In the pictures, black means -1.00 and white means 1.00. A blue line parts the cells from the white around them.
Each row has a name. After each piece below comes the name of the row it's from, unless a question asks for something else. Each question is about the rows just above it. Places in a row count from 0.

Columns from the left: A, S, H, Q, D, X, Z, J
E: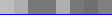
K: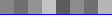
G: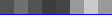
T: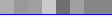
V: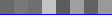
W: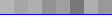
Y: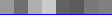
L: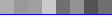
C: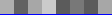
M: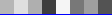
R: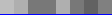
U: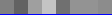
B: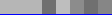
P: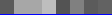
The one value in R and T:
0.37
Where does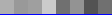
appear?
L
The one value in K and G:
-0.12
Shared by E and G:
-0.12
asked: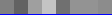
U
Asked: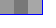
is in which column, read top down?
S
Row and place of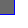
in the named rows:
V, 0

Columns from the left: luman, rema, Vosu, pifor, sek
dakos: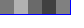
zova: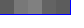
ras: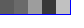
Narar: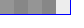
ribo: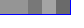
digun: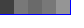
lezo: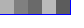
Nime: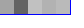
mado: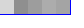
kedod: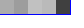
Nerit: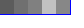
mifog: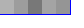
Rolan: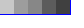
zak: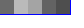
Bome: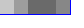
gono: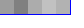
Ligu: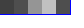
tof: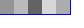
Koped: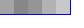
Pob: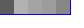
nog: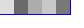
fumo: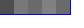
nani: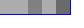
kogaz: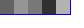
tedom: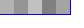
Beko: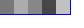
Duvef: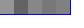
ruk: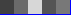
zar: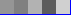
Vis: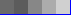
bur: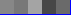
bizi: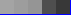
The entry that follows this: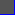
-0.06
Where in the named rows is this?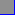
mado, 1
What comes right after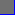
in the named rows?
0.00
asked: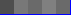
fumo
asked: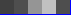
Ligu
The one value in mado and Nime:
0.29
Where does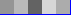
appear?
tof

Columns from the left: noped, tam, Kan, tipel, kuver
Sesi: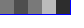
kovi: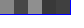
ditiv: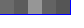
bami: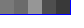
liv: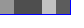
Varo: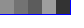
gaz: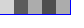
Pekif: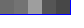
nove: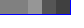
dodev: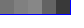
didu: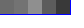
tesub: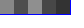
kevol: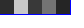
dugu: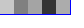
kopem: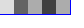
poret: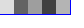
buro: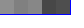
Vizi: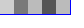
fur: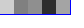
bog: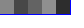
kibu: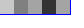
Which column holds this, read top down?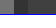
tipel
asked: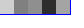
fur
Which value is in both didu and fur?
0.12

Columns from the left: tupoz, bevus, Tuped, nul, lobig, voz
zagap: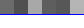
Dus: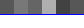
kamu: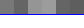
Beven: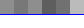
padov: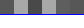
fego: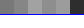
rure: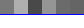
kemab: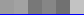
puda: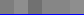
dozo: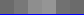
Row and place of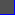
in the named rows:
zagap, 1
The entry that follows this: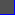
0.32
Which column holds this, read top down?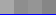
nul
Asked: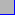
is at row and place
zagap, 5
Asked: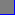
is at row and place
puda, 0
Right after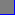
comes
0.11

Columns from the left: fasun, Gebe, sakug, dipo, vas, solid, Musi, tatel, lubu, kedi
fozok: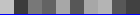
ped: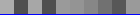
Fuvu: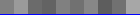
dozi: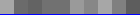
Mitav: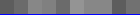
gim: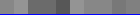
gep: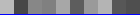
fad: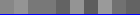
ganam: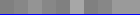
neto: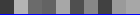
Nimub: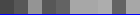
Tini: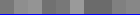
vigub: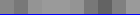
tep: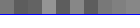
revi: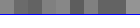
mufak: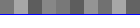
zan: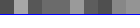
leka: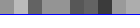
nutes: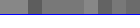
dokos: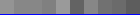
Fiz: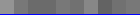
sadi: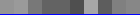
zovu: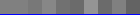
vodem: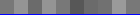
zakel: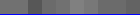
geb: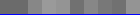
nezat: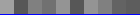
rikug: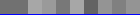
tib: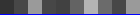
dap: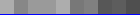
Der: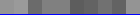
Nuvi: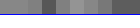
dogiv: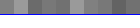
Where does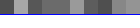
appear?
zan
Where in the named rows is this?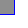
Tini, 1
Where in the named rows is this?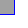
nezat, 0
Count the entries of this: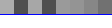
8
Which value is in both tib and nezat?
-0.22

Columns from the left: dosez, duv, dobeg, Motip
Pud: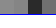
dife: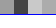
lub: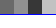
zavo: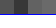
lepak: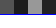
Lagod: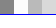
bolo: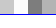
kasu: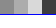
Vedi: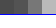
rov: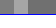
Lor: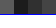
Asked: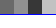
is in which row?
lub
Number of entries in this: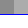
2
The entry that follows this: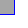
-0.12
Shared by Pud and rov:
-0.12
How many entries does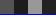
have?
4

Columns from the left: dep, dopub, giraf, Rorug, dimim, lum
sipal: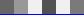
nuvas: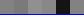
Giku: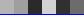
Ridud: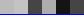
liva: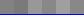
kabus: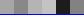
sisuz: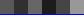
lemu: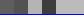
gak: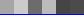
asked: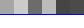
gak
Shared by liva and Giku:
0.25
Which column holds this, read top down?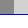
Rorug
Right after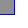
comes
0.07
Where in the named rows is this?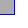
Ridud, 3
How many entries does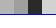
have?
4

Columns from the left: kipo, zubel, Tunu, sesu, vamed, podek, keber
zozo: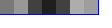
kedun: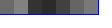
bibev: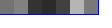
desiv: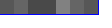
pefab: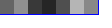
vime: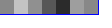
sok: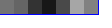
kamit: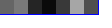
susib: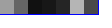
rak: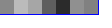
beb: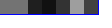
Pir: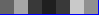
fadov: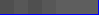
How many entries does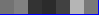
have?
7
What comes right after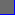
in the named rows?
0.01

